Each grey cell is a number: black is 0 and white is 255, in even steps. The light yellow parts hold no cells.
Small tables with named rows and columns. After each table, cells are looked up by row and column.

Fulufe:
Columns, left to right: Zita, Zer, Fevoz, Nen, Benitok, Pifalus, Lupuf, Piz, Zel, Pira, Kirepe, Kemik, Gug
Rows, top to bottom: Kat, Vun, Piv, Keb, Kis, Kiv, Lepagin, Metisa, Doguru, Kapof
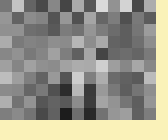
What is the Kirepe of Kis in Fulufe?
109
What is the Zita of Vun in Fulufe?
150
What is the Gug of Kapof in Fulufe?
125
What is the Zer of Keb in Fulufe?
122
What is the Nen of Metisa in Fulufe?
121
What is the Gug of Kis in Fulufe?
122
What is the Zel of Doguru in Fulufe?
164
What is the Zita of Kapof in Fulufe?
126
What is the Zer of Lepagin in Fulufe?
158
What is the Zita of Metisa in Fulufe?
139
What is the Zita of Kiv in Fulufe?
160
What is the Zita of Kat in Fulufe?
118
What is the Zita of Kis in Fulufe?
135
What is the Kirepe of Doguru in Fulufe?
117
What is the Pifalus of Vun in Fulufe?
151
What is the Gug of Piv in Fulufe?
156
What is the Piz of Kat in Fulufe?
87
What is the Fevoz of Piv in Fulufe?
111
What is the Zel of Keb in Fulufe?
169

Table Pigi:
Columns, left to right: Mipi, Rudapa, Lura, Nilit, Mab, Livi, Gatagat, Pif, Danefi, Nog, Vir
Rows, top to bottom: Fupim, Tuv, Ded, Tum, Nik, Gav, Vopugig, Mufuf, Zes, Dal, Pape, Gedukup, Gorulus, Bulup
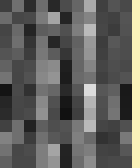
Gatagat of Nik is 103
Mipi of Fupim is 62
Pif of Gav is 133
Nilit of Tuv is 123
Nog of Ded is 60
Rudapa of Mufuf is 74
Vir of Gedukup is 121
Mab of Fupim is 40

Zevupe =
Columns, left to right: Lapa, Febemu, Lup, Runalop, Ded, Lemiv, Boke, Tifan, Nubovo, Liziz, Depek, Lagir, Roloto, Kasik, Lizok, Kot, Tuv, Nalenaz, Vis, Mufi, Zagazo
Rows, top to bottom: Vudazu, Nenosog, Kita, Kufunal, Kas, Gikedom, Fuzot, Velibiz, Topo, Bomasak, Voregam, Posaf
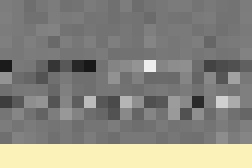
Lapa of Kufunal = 127
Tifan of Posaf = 124
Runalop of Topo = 148
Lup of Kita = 119
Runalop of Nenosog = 113
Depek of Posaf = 120
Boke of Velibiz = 114
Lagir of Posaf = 120
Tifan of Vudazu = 123
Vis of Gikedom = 76
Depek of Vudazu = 125
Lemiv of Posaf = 120
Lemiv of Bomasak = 152
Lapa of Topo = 61
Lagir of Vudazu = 109
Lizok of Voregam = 115
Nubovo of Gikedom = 115
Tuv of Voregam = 121
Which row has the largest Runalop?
Topo

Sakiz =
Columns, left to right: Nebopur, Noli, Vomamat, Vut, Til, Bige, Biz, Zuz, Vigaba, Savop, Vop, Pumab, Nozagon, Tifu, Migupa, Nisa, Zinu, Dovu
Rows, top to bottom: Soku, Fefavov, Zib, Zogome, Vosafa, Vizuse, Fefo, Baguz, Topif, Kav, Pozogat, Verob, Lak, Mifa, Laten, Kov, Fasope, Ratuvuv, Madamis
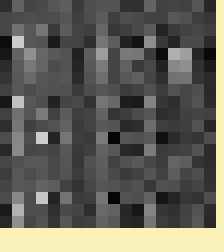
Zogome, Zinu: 74
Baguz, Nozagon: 80
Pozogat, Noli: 118
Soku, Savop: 83
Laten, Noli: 87
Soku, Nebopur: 45
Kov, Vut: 99
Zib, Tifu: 35
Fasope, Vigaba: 118
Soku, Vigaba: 84
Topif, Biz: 73
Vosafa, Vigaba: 157
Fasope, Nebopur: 75
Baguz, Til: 81
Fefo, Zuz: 83
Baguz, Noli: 87
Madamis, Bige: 86
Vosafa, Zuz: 94
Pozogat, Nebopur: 46
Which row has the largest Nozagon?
Zogome

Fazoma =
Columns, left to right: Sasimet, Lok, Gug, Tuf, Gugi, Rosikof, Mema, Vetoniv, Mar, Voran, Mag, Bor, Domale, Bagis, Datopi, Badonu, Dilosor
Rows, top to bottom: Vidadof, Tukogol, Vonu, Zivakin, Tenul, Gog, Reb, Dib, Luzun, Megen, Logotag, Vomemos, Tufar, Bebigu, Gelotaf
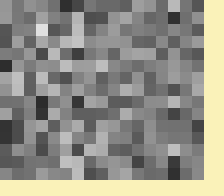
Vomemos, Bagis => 125
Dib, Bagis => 113
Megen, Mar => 98
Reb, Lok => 191
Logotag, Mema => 171
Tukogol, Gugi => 129
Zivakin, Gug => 99
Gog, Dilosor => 114
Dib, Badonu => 119
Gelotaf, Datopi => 48
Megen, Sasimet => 160
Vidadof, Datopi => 185
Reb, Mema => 130
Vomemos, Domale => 146

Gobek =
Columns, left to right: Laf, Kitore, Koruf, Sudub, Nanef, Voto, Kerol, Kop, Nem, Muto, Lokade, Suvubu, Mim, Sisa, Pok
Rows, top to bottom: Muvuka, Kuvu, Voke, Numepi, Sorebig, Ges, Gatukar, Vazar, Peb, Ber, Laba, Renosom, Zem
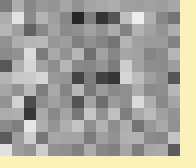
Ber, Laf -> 172
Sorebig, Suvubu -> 162
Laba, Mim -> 152
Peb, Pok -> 164
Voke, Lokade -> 130
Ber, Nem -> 147
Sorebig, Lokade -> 166
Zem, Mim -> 167
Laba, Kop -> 143
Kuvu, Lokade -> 191
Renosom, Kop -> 123

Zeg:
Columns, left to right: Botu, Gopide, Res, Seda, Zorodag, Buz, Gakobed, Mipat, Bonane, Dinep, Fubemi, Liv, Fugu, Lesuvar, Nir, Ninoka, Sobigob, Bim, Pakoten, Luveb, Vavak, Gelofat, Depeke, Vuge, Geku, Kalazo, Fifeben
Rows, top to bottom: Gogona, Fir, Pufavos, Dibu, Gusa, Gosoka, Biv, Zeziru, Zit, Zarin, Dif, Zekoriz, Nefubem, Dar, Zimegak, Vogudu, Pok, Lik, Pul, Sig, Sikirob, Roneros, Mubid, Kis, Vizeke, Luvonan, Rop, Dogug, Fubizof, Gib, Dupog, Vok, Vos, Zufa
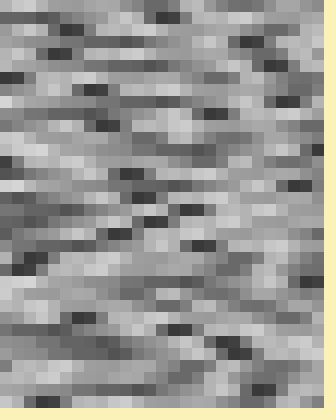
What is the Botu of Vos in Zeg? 165
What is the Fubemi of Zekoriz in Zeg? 131
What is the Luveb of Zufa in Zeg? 131
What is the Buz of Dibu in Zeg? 117
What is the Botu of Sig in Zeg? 92
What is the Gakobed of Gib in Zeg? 100
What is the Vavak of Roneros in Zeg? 105
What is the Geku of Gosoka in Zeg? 125
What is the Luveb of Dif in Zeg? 154
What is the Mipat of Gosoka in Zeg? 117
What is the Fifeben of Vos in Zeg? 179
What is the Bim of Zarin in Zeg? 57
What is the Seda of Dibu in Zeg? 140
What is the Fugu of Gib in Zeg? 132

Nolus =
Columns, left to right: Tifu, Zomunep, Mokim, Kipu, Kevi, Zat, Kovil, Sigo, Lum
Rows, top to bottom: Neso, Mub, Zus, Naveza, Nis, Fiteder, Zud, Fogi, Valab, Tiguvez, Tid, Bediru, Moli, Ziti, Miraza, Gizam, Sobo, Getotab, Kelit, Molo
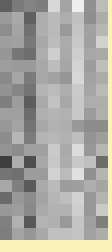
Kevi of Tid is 178
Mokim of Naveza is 121
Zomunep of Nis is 119
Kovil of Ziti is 199
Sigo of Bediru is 147
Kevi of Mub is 186
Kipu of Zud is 167
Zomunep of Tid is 163
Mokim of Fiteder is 154
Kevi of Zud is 162
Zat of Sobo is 190
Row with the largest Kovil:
Neso

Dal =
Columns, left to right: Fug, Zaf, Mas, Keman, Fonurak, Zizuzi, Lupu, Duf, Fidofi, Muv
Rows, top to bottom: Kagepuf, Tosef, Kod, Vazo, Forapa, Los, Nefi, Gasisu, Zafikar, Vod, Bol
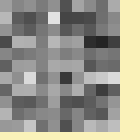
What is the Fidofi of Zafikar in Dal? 115
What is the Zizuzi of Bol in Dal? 80
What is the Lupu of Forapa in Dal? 137
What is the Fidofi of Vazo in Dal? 36
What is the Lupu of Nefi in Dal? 147
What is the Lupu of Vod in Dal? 133
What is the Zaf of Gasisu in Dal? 173
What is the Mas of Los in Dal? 159
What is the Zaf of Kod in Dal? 109
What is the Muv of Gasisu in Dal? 95

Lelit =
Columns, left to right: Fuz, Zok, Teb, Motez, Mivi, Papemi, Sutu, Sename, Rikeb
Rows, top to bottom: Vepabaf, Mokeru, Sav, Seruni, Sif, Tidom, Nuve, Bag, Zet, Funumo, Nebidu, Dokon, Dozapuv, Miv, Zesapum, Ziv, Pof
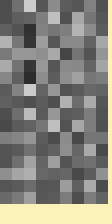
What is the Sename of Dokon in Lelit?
118
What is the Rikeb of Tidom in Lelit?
164
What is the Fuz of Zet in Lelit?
96
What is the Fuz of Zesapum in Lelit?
142
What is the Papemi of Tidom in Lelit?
138
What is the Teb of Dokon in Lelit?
149
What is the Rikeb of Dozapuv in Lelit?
74
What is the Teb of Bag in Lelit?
202
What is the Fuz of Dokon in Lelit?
127
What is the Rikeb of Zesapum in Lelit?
145
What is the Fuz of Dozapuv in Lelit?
84
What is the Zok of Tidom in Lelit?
115
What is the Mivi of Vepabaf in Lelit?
140
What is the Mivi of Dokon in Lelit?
76

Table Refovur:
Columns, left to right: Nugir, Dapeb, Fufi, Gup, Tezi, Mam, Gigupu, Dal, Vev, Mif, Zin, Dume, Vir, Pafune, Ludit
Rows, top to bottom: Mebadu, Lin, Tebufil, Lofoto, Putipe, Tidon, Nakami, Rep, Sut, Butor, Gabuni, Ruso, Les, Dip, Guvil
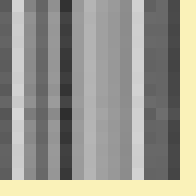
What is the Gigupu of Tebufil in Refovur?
155
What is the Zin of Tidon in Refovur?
140
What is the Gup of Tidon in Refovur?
102
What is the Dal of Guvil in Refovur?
180
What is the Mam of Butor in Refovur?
46
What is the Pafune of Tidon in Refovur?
101
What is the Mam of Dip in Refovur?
63
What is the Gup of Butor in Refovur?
101
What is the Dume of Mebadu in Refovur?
209
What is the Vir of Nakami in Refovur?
103
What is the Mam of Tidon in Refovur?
55
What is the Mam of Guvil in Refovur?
56
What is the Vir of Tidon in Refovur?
99
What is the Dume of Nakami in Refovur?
207
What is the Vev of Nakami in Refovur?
161
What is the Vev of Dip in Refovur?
161
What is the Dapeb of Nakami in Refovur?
205
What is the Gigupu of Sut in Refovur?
156
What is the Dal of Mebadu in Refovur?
180
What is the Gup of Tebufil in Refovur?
105

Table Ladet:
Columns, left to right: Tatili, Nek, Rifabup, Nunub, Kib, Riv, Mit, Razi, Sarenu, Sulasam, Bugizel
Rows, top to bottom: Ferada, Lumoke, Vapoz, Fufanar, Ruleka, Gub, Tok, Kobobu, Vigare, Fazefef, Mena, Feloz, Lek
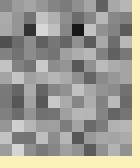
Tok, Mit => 143
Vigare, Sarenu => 130
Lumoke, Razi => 134
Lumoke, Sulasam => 136
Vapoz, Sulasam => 131
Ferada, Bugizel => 182
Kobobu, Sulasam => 140
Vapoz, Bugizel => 91
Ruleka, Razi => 183
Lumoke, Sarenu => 183
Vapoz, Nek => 148
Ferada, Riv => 123
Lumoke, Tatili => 171
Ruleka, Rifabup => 140
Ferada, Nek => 156
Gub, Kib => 141
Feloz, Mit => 87
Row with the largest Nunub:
Vapoz

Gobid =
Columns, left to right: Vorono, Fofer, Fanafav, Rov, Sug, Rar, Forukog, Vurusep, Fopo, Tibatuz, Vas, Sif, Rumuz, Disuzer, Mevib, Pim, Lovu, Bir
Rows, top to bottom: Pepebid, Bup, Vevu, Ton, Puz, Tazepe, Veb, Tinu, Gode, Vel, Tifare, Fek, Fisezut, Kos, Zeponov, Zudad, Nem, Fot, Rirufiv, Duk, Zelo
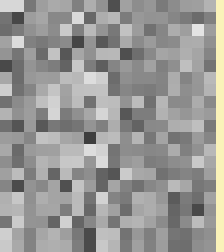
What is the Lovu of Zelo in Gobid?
142
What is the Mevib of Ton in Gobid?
139
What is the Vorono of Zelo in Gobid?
201
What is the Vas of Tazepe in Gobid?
153
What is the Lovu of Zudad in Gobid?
119
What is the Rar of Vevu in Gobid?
202
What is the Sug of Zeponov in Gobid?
101
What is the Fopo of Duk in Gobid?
191
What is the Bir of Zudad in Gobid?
126

